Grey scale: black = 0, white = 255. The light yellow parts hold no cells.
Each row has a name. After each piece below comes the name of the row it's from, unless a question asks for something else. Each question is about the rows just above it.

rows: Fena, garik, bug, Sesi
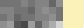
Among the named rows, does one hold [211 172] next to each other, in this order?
no
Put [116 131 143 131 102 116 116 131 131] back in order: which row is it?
garik
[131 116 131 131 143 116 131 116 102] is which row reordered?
garik

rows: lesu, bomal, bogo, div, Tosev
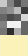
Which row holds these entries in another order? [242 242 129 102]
div
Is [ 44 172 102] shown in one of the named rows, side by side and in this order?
yes

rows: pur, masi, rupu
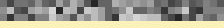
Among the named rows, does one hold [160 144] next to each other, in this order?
yes
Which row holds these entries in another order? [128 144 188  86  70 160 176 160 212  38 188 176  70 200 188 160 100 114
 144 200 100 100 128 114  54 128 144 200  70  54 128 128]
masi

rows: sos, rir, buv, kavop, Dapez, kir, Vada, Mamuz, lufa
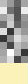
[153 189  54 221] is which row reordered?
Dapez
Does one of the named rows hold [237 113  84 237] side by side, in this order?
yes
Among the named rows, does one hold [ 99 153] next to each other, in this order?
no
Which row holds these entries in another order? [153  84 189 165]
buv
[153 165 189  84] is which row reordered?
buv
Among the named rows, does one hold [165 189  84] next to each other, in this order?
yes

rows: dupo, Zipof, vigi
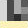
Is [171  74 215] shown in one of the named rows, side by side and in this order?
no
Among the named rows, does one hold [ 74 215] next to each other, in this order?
no

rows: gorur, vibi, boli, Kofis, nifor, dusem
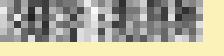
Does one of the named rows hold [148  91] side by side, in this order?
yes
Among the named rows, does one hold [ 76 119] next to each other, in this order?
no
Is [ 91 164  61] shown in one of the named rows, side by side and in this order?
no
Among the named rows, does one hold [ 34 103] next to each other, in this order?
no
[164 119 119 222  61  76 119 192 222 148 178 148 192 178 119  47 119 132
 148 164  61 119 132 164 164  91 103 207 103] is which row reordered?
Kofis

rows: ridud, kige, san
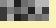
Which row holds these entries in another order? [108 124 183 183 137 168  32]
ridud
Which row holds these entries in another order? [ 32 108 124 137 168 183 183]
ridud
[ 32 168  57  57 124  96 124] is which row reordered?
kige
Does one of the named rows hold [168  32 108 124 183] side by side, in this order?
yes
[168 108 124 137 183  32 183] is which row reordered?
ridud
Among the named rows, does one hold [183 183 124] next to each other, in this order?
no
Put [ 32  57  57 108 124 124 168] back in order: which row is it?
san

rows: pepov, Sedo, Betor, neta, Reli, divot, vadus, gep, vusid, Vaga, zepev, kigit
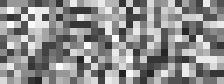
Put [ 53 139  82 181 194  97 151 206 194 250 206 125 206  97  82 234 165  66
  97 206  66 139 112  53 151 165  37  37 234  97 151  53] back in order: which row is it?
zepev
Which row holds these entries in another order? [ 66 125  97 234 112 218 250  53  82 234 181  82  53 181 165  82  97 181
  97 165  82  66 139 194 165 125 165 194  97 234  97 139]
divot
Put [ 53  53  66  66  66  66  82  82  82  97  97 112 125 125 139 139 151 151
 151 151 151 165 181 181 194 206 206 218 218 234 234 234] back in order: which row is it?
Betor
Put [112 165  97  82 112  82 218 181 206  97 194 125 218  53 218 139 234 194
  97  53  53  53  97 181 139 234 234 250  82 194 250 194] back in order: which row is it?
Sedo
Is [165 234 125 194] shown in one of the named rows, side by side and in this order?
yes

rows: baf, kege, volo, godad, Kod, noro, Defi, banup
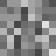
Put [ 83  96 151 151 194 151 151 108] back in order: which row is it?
volo
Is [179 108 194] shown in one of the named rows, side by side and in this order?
yes
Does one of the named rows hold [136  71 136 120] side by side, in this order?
no
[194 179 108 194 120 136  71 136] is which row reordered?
Kod
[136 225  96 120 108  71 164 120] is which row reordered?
godad
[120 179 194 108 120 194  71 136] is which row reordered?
noro

